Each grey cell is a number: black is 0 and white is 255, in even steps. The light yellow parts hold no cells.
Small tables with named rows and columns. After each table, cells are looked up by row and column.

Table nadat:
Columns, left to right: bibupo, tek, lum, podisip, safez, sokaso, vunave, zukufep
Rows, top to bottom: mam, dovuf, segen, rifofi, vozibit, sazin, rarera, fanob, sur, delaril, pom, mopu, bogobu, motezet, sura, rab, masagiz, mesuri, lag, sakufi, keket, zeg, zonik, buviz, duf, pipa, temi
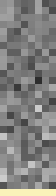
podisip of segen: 130
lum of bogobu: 58
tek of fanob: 95
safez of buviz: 196
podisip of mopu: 155
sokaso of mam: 161
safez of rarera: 110
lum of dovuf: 127
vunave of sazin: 108
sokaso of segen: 133

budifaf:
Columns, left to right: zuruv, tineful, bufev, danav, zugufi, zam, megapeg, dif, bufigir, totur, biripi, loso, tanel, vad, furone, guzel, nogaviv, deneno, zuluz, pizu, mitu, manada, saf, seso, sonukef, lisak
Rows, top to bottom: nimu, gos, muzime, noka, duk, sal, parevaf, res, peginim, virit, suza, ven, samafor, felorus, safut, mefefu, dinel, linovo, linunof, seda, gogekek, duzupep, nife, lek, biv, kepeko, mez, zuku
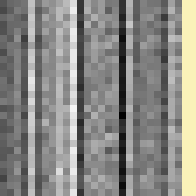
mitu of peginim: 125
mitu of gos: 126
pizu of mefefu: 93
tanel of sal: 109
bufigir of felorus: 187
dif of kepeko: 163
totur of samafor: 132
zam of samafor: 99
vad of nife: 126
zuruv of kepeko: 68
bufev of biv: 148
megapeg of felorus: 134
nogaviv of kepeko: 137
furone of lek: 139
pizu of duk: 97
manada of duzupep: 139
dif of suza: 141
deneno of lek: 30
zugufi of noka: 192
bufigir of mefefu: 177
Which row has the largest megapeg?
linovo

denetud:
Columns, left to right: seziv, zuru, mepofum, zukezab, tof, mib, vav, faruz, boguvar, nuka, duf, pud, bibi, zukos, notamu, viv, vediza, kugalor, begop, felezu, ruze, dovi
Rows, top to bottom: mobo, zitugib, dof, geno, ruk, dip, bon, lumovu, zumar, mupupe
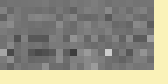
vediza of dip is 131
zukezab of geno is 114
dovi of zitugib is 112
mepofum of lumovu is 112
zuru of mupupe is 99
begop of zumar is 110
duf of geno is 107
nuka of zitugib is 110
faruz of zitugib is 108

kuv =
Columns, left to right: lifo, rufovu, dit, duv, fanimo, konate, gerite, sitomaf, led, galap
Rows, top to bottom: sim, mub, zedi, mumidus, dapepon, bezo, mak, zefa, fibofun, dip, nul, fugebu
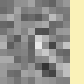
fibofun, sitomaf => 185
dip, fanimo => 150
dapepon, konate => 81
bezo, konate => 207
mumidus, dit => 154
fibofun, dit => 105
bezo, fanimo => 107
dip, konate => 99
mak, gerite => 143
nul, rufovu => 111
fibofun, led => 144
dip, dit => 143
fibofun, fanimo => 104
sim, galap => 151
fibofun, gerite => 138
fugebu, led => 129
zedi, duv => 97
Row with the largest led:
dip

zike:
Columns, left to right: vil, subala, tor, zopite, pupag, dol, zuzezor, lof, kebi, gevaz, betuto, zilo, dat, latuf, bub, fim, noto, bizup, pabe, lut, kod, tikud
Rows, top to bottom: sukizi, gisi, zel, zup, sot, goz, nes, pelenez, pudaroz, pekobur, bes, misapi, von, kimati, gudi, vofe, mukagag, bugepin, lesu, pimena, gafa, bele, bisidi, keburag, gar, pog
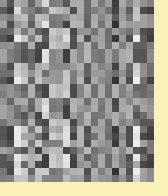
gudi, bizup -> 167
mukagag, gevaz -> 65
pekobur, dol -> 173
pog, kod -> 159
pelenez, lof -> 134
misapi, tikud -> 67
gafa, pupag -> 121
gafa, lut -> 237
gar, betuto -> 178
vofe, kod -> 163
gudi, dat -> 108

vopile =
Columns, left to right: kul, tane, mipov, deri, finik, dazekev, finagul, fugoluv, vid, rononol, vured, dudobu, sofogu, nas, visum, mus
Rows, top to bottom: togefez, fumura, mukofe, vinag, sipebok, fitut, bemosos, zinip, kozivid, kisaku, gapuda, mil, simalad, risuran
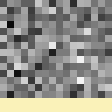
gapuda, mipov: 17
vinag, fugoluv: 145
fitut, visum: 99
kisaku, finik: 130
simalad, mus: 200
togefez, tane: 147
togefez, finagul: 151
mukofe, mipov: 146
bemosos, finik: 90
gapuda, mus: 160
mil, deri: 207
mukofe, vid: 102

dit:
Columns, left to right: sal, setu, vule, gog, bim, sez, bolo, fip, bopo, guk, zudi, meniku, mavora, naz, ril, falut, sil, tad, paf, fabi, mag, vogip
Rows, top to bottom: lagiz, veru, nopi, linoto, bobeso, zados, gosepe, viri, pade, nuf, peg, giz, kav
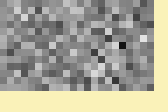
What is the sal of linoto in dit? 140
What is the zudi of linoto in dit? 167
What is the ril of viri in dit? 185
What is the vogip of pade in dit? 116
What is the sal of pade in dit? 165
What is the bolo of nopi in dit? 125
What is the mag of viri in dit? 127

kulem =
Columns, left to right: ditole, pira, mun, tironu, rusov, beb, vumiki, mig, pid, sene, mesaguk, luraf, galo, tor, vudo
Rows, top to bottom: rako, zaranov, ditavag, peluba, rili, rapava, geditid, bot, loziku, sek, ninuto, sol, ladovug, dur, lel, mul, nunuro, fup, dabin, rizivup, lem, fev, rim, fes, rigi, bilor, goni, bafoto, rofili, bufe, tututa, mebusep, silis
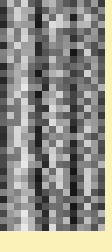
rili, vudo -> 69
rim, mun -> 121
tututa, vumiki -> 42
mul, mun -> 121
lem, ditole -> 53
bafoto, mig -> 115
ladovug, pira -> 155
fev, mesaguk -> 67
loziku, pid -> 123
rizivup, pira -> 146
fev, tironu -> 214

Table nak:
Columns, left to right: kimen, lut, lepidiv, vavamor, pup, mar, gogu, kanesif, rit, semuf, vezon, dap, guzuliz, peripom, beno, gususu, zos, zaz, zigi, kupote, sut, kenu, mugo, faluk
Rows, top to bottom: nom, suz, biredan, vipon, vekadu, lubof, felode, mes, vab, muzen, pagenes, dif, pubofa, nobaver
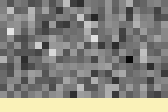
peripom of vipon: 170
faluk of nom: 110
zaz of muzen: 122
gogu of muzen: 98
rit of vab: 91
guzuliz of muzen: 141
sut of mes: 192
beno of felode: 59
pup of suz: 181
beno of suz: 97
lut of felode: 99
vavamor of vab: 46
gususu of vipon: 145
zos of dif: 53
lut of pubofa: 148
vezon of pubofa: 124
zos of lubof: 160
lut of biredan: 125
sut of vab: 182

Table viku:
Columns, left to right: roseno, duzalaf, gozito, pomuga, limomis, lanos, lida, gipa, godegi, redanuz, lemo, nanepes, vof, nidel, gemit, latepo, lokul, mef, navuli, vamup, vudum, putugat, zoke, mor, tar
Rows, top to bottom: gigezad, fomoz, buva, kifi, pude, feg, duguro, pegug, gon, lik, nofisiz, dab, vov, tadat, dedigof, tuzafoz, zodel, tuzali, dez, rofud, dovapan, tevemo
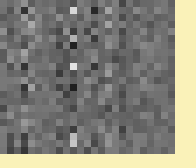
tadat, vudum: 100
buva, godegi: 142
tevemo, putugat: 108
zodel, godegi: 100
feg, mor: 111
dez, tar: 93
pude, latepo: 97
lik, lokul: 117
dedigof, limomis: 101
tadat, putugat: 115
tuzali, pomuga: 152
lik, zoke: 132
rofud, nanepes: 123
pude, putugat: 100
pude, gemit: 113
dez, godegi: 87
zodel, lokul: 102
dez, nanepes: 129
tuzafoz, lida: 118
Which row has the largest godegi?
buva

